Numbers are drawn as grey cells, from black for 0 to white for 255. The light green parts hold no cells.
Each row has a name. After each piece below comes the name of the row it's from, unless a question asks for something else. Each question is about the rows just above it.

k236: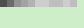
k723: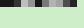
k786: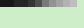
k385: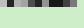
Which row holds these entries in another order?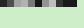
k723
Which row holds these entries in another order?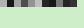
k786
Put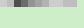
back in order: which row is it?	k236
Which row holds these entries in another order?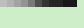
k786
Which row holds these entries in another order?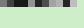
k385
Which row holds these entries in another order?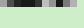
k723

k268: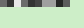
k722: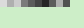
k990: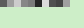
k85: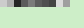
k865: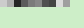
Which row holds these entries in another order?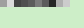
k85
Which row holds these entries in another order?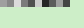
k990
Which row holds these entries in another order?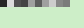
k990
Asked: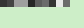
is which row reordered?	k268
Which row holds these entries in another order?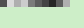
k722
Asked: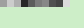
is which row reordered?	k865
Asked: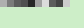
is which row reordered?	k85

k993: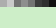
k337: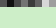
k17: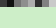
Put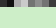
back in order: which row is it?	k993
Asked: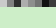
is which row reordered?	k17
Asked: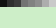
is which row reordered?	k17

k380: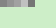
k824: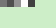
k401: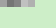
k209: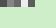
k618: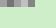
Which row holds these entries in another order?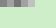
k618
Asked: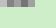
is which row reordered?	k618
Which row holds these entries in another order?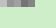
k380
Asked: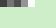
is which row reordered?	k824
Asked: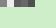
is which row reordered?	k209

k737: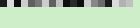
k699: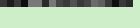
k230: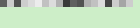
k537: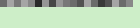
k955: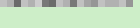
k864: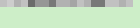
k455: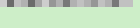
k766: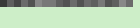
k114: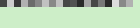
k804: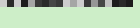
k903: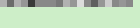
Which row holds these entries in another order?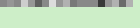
k903
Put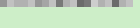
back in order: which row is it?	k955
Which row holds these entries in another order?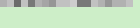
k864
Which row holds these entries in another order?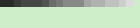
k114
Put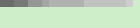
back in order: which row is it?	k955
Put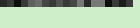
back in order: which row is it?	k699

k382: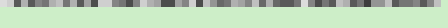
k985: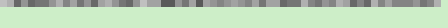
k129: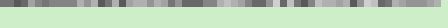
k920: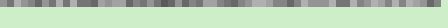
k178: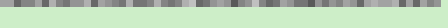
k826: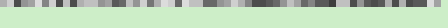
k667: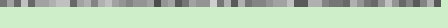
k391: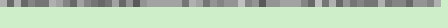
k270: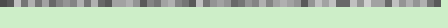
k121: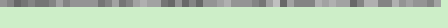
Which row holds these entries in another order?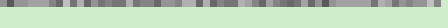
k391
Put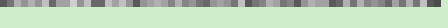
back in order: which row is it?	k270
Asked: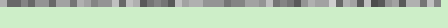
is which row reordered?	k667
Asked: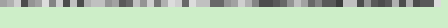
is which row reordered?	k826
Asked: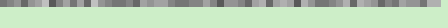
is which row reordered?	k985
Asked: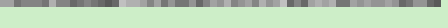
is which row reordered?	k178

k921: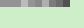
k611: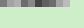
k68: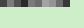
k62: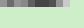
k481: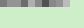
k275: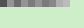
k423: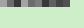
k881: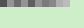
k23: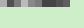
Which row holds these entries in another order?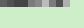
k23
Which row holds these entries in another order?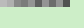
k881
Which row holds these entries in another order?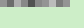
k481

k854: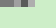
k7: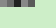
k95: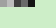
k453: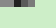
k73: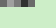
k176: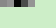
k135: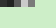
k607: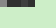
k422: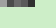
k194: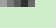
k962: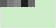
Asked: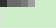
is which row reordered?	k73
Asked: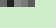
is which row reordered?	k962
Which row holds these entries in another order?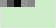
k176
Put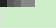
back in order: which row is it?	k7

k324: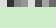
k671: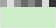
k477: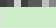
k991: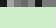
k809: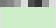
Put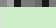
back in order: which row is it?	k991
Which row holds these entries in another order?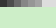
k324
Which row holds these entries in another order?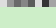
k671
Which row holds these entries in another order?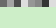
k324

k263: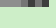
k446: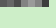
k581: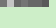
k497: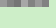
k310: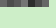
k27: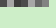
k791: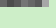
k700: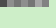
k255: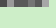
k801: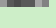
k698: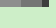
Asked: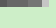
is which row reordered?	k581
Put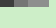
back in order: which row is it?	k263
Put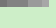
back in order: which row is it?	k497
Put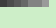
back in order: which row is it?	k446
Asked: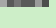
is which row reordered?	k255

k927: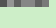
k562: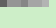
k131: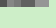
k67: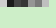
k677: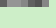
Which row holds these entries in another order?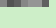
k677
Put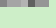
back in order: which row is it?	k562
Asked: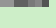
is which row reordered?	k131

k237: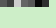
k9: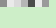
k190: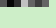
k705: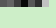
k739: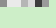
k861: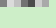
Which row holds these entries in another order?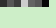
k237
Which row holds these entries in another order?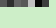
k705
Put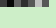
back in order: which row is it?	k705
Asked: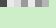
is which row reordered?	k9

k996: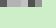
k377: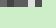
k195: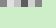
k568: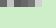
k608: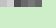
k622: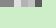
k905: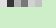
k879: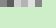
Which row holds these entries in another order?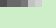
k608
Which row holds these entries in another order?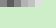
k622
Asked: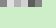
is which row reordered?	k879
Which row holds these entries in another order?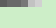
k568

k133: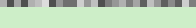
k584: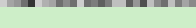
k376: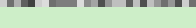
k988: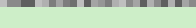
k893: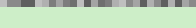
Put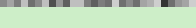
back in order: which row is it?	k584
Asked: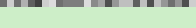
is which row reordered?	k376

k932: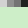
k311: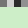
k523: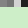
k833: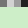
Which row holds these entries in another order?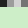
k833
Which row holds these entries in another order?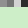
k311
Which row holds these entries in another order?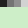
k932
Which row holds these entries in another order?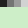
k833
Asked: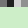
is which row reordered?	k932
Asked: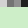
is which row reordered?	k932

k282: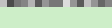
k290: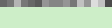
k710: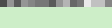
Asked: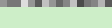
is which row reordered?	k282
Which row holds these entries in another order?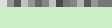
k282

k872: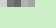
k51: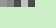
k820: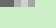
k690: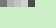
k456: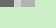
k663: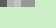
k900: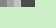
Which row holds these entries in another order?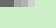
k820
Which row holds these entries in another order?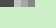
k900
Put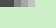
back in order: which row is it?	k900
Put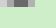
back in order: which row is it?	k820

